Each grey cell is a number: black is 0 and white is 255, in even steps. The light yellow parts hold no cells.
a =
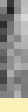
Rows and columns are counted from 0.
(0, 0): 158
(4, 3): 195
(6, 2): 174
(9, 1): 145
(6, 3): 177
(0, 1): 58
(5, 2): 133
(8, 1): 142
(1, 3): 192
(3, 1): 114
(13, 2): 175
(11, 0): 68
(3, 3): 193
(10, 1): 172
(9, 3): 166
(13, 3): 124
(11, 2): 110
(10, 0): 75

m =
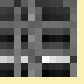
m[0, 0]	95
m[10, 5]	113
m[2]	[50, 47, 95, 34, 151, 89, 25, 36, 36, 42, 114]
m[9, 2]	118
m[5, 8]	24
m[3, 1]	100
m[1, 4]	122
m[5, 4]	138
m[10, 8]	23
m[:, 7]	[62, 44, 36, 112, 73, 19, 72, 110, 227, 44, 18]
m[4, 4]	105
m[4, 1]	65
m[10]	[26, 18, 121, 13, 135, 113, 4, 18, 23, 14, 119]
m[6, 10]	112
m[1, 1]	54
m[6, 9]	54
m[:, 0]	[95, 62, 50, 103, 66, 27, 61, 95, 210, 43, 26]
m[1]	[62, 54, 107, 50, 122, 100, 38, 44, 49, 52, 103]
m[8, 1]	192
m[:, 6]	[55, 38, 25, 112, 66, 7, 65, 110, 255, 34, 4]
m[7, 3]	99
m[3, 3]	108
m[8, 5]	70
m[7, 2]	120
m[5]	[27, 16, 130, 12, 138, 115, 7, 19, 24, 12, 117]
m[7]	[95, 91, 120, 99, 93, 113, 110, 110, 109, 94, 105]
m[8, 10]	52
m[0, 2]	47
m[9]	[43, 42, 118, 36, 121, 120, 34, 44, 48, 36, 120]

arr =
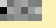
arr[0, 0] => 205
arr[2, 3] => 147
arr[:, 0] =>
[205, 5, 115]
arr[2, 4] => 131
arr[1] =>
[5, 165, 151, 92, 156, 188]
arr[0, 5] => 126

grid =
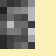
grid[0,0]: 73
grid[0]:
[73, 51, 61, 87, 141]
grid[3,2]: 107
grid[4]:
[87, 124, 122, 88, 204]
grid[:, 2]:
[61, 131, 82, 107, 122, 77, 94]
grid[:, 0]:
[73, 33, 67, 98, 87, 42, 41]
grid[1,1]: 119
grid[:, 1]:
[51, 119, 106, 190, 124, 63, 67]
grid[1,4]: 182

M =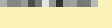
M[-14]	175
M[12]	122
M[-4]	161
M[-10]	78
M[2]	134

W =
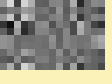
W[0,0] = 156
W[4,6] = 131
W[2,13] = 132
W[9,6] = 108
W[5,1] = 140
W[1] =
[98, 124, 117, 154, 145, 113, 118, 95, 146, 91, 132, 96, 110, 92, 71]
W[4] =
[97, 50, 156, 42, 76, 132, 131, 110, 97, 134, 75, 170, 124, 109, 115]
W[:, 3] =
[212, 154, 200, 50, 42, 110, 116, 160, 93, 210]
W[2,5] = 101
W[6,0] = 145
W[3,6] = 143
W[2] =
[149, 198, 72, 200, 163, 101, 101, 126, 134, 99, 161, 54, 106, 132, 123]
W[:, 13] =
[137, 92, 132, 68, 109, 149, 140, 98, 101, 99]
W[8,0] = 91
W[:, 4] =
[175, 145, 163, 81, 76, 109, 113, 143, 102, 176]
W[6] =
[145, 138, 104, 116, 113, 114, 109, 137, 102, 132, 122, 114, 120, 140, 159]
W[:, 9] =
[98, 91, 99, 110, 134, 133, 132, 95, 113, 81]
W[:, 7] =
[131, 95, 126, 81, 110, 144, 137, 102, 105, 103]
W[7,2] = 112
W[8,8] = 124
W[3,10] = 74
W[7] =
[105, 130, 112, 160, 143, 115, 116, 102, 141, 95, 132, 91, 109, 98, 80]

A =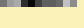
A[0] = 116
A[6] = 96
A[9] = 193
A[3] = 45

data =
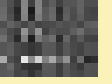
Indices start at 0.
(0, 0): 100
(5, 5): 120
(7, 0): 86
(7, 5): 62
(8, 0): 171
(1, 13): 68
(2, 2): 45
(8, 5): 210
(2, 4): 39
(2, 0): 109
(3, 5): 68
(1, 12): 71
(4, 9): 77
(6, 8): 65
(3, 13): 96
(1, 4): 26
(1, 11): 98
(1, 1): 75
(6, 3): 65
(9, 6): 91
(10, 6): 87
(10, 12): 81
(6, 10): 73
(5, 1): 79
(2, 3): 130
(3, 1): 99
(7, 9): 87
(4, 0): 95
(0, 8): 65
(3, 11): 70
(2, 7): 105
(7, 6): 88
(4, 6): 65
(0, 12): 78
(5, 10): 70
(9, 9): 89
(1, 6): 87

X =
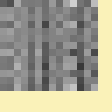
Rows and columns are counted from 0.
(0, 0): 95
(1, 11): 102
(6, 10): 151
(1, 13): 120
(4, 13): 123
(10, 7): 125
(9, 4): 98
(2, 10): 113
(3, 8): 108
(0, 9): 165
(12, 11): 65
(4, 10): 131
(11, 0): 125
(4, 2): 133
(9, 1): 117
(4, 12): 146
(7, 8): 125
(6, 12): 127
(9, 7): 144
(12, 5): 128
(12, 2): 171
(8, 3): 139
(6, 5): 144
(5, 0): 145
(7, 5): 164
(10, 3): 148
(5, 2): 132
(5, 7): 131
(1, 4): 111
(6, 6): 90
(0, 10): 208
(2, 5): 143
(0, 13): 188
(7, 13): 73
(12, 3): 133
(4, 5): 135
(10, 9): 132
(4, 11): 105

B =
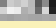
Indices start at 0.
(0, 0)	129
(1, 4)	187
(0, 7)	26
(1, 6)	214
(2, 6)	168
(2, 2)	167
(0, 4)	185

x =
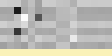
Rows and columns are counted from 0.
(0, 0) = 206
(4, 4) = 189
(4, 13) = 167
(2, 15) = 170
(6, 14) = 163
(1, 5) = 158
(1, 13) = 166
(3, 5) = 192
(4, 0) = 168
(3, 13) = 197
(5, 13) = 194
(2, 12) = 170
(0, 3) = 174
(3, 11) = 195
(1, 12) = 167
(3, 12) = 196
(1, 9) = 186
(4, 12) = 168
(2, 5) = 84
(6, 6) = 165
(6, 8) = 195
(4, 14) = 171
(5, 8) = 177
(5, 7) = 196
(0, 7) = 203
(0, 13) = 202
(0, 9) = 193
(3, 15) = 198
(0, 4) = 191
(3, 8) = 177
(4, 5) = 168
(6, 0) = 160
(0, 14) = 203
